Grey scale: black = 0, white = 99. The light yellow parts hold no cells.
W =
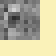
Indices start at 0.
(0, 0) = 40
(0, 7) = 50
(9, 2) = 60
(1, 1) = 39
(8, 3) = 66
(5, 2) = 31
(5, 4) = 40
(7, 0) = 46
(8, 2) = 68
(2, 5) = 48
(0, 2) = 47
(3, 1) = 67
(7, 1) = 32
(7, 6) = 32
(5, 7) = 50
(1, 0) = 57
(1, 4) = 69
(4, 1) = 70
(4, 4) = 23
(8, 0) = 52
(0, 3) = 43
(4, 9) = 48
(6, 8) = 47
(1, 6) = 59
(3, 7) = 51
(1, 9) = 59
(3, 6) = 46
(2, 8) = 63

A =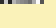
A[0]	18
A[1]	79
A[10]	33
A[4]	58

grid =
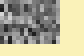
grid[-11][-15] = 75
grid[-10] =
[18, 67, 22, 36, 35, 52, 23, 43, 49, 39, 65, 45, 43, 51, 64]
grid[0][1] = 56
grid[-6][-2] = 30
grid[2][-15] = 11
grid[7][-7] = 36
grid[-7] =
[71, 57, 81, 57, 63, 64, 55, 65, 40, 35, 43, 69, 50, 48, 63]
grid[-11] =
[75, 56, 47, 42, 45, 57, 60, 68, 48, 45, 36, 44, 40, 29, 65]
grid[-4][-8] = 12
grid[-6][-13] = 67
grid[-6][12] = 48
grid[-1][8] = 63
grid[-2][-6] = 45
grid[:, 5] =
[57, 52, 50, 51, 64, 70, 31, 20, 27, 62, 60]
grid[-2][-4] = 46
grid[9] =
[22, 72, 14, 65, 55, 62, 38, 66, 50, 45, 69, 46, 54, 38, 76]
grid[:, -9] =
[60, 23, 24, 51, 55, 52, 32, 63, 71, 38, 23]
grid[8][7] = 32
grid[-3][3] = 61
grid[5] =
[57, 71, 67, 45, 59, 70, 52, 73, 51, 19, 46, 47, 48, 30, 68]
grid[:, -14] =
[56, 67, 66, 42, 57, 71, 20, 16, 50, 72, 52]
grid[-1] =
[27, 52, 12, 55, 71, 60, 23, 70, 63, 32, 65, 52, 49, 16, 69]
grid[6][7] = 49
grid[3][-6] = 39
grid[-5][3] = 27
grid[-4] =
[42, 16, 35, 51, 44, 20, 63, 12, 36, 39, 33, 23, 40, 37, 35]
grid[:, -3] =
[40, 43, 34, 38, 50, 48, 38, 40, 56, 54, 49]
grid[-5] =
[43, 20, 36, 27, 34, 31, 32, 49, 66, 51, 23, 44, 38, 55, 30]
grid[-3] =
[47, 50, 52, 61, 61, 27, 71, 32, 12, 36, 61, 56, 56, 41, 51]

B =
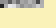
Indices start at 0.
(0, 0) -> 55
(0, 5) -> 64
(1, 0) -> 14
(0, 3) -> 61
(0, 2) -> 36
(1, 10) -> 69
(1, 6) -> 65

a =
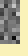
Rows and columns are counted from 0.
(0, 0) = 52
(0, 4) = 36
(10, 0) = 49
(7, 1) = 32
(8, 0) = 33
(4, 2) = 39
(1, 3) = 76
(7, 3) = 61
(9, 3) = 4
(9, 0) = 21
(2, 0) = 30
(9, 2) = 40
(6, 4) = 50
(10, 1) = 48
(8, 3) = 42
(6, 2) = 46

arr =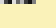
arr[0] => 84
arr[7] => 7
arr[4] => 40

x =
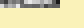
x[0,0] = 38
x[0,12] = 69
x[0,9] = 78
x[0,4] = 52
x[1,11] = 27
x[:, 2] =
[54, 70]
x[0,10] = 65
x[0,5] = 37
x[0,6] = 80
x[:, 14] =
[10, 37]

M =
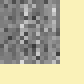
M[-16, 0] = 43
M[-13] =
[49, 49, 49, 42, 49, 38, 81, 51, 42, 37, 47, 55, 57, 74, 49]
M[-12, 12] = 57
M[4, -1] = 48
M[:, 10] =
[47, 47, 47, 47, 50, 55, 45, 39, 47, 52, 42, 50, 51, 47, 52, 47]
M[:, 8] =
[41, 70, 45, 42, 24, 61, 41, 52, 44, 45, 52, 23, 32, 37, 60, 44]
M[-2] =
[49, 49, 49, 43, 49, 53, 64, 52, 60, 28, 52, 43, 57, 52, 69]
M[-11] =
[49, 51, 49, 42, 54, 53, 74, 64, 61, 38, 55, 48, 57, 71, 48]
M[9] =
[51, 47, 25, 42, 55, 35, 70, 52, 45, 41, 52, 48, 54, 64, 58]
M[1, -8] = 50
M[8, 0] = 49
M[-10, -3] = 60
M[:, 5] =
[33, 62, 50, 38, 46, 53, 82, 66, 71, 35, 72, 45, 44, 59, 53, 84]
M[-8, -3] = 51
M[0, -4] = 31
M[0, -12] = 30
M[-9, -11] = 38
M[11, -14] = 59
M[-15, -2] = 63
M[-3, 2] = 49
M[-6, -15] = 51
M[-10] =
[49, 48, 59, 54, 49, 82, 51, 40, 41, 66, 45, 58, 60, 66, 48]
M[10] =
[51, 38, 51, 53, 41, 72, 29, 49, 52, 73, 42, 49, 58, 54, 50]
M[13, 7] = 51

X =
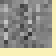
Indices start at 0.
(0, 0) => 39
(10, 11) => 53
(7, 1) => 30
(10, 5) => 39
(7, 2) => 56
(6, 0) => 39
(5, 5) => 44
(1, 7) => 56
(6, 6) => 48
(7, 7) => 65
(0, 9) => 55
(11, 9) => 47
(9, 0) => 47
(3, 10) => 46
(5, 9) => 59
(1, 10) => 48
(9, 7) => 53
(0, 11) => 59
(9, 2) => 47
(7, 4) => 44
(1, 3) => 56
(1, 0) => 55
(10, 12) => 55
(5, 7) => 75
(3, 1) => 55
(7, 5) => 36
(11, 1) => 40
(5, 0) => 55
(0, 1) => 46
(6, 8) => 48
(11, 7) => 48
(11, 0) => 51
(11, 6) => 35
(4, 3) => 52

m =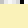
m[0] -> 75
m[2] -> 96
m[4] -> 83

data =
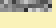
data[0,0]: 42
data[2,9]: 81
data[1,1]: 43
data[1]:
[63, 43, 57, 47, 41, 43, 46, 33, 36, 39, 41, 62, 20]
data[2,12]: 77
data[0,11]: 32
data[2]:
[56, 56, 60, 49, 55, 54, 18, 81, 63, 81, 66, 48, 77]
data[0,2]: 53
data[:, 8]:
[58, 36, 63]
